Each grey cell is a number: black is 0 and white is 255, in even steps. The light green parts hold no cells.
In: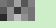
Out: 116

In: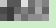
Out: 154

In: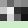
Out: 20

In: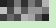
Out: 34

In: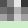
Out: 162

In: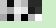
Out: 252
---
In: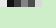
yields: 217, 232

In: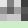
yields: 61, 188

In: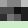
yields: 191, 46

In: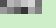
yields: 117, 154

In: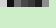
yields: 141, 210

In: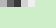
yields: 239, 183

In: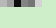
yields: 211, 184

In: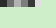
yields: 224, 43

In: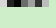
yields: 188, 215
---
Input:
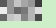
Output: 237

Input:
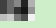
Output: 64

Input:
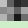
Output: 137

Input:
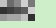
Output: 49

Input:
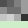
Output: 141

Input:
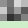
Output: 202

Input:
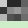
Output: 54
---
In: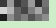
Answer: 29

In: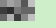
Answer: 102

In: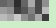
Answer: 186

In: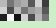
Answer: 31

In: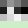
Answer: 191

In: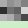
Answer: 184
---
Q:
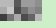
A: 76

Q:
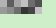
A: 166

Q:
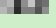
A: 56

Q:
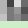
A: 150

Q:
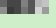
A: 70

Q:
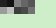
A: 129

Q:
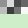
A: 74

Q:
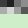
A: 112
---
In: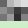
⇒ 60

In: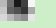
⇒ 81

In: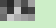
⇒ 201

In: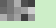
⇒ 147

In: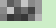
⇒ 80

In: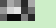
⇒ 228
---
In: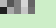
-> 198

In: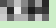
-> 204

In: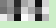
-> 29

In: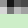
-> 187

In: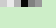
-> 129

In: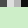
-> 181

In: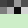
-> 11

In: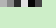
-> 6
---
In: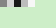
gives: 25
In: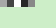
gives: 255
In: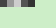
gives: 205
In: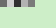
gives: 48
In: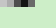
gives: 78
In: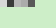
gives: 184
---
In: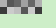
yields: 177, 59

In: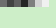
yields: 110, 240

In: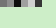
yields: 116, 54

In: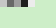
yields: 198, 236

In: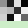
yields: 145, 103

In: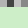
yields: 179, 136

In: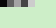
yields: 7, 204
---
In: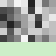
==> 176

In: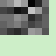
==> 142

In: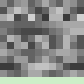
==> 99

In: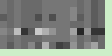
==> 106

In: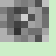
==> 176
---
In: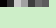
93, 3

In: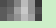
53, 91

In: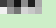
169, 241

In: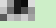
219, 91

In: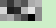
183, 156

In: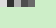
106, 220
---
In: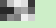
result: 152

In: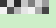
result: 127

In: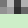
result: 190

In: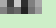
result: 46

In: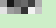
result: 106

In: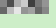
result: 62

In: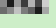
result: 179
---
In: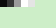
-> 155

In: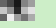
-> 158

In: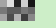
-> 180

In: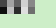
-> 43

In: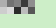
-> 43

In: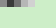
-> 115
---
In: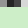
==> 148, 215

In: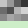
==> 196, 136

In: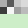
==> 173, 187

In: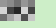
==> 150, 198

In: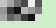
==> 194, 224

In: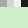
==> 168, 28
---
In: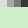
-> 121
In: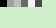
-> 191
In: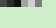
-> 17
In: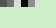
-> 220
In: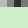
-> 48
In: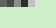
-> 140
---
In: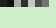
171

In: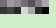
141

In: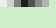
126

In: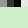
6

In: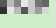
131

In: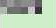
127

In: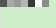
153
